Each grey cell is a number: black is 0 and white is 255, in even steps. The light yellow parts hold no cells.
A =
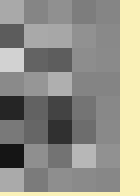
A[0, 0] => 169
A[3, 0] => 138
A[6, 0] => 21
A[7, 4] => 135
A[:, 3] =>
[125, 145, 141, 132, 116, 109, 183, 138]
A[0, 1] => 133
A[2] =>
[210, 99, 93, 141, 138]
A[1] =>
[92, 169, 167, 145, 137]
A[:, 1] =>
[133, 169, 99, 150, 98, 102, 143, 123]
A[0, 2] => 144
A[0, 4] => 133

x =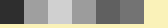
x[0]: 46
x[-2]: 96
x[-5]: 159

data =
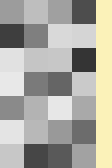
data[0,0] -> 156
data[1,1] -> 127
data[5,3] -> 108
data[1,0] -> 62
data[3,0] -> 232
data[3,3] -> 202
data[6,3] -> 162
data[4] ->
[138, 179, 231, 169]
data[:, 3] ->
[77, 213, 52, 202, 169, 108, 162]

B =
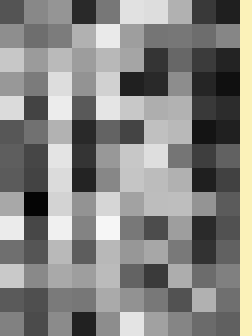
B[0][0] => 84
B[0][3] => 41
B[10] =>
[111, 85, 185, 93, 184, 151, 167, 121, 50, 97]
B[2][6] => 52
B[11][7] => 173
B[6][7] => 117
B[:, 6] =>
[221, 117, 52, 41, 174, 192, 222, 188, 189, 76, 167, 58, 120, 161]
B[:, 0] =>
[84, 142, 199, 152, 219, 87, 94, 91, 168, 235, 111, 201, 90, 129]
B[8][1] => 5
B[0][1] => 136
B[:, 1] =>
[136, 110, 155, 123, 67, 113, 70, 67, 5, 71, 85, 137, 79, 75]
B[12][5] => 146
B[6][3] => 52
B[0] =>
[84, 136, 149, 41, 119, 225, 221, 177, 57, 31]
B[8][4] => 214
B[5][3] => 41
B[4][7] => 178
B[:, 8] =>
[57, 109, 59, 37, 57, 20, 62, 31, 148, 42, 50, 108, 177, 107]
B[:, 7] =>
[177, 119, 103, 141, 178, 185, 117, 177, 190, 158, 121, 173, 82, 133]
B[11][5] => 99
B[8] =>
[168, 5, 211, 147, 214, 162, 189, 190, 148, 91]
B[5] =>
[87, 113, 178, 41, 99, 68, 192, 185, 20, 32]
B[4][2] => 236
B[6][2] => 228

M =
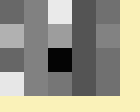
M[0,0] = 104
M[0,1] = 129
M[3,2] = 118
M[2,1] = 129
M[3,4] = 112

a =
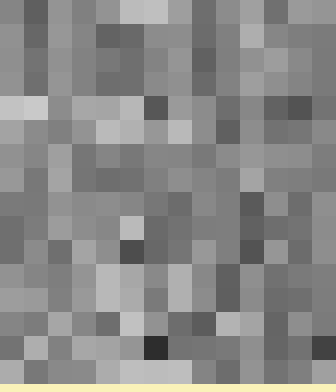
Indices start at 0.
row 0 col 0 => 133
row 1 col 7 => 141
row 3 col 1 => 111
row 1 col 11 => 134
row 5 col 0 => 163
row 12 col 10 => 139
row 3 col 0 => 146
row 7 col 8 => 132
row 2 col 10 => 145
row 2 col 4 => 120
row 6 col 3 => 118
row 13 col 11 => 101
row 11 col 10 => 143
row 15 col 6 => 188
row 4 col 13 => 115
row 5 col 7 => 185
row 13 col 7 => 109
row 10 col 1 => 139
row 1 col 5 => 105
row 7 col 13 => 121
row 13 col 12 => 142
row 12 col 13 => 125
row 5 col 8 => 141
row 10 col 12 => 108
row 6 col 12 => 141
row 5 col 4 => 186
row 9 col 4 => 135
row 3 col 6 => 138
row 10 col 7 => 117
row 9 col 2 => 156
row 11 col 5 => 167
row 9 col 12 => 115
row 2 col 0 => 143
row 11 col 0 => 146
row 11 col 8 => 136
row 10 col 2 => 111
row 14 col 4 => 163
